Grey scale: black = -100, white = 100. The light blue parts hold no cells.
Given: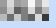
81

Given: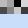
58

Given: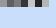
42

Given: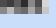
55

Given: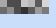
55

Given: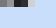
17

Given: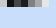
58

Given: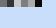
34

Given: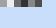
26

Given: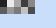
52
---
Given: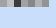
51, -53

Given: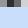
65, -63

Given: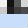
89, -86

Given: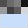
68, -84

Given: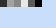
82, -97

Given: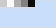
96, -91

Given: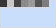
57, -58
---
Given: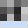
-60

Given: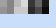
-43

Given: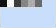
35

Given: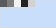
-73

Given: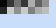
36

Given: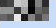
-45
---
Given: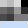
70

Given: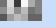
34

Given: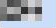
63

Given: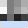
12

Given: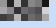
-5

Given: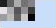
-10
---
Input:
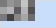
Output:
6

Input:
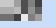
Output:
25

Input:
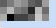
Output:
23

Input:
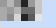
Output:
9

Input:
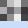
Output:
75

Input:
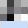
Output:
19

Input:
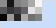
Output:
0
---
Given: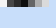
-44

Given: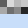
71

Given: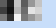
-75

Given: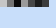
-9

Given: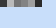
46

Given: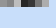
4

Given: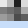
47

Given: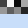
93
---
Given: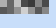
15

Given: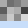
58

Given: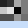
-38

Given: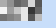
80

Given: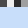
87

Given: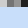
-9

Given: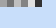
3

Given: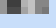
52
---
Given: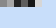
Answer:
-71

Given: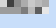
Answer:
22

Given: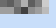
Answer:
-15

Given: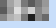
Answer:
51

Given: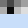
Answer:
48

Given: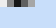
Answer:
-82

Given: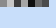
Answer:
-52

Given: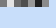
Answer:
-16

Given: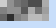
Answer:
1

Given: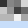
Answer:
88
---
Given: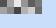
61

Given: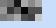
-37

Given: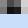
-77

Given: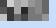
6

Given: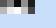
55

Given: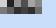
-63
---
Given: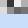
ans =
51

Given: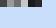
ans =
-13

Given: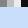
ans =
3

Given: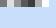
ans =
40

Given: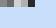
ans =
6

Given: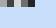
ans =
-14

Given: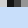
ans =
-50
